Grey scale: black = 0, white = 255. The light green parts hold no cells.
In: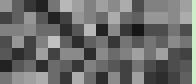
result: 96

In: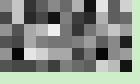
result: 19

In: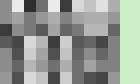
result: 151

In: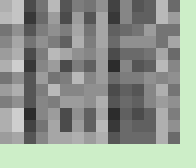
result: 106

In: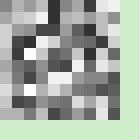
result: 83
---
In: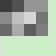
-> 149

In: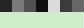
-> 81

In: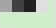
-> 32

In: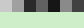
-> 42

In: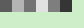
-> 115

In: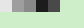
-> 137

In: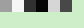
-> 49

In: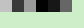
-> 154

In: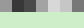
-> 74
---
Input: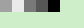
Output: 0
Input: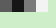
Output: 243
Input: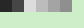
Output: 143
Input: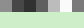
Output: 122
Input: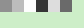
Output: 106
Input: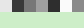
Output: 138
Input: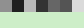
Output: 218
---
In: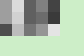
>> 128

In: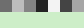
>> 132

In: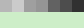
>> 149

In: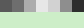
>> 142

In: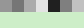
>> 150

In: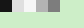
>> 179
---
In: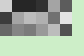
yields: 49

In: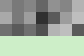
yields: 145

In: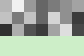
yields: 123

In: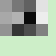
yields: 119

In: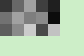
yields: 161

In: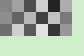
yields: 206

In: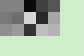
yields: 10
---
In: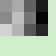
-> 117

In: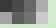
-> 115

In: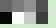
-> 201

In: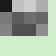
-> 110

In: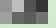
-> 92

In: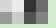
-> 84

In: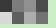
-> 173

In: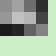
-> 182

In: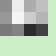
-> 204

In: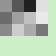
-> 192
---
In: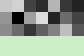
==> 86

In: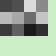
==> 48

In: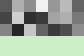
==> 142

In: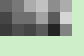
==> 130

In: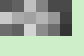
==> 52

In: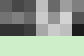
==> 27

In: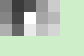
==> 213

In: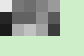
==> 58

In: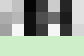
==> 214
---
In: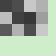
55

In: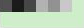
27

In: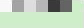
57

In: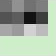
19

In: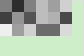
45

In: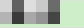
58

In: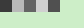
58

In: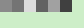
64

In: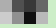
16
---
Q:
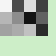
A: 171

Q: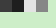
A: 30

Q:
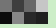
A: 135

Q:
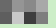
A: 200

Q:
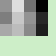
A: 188

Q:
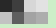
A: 94

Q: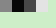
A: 7
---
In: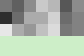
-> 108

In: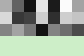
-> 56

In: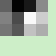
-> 75

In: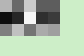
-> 38

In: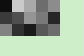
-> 79

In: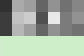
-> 193

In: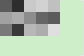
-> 172

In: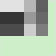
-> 53

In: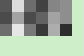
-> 163
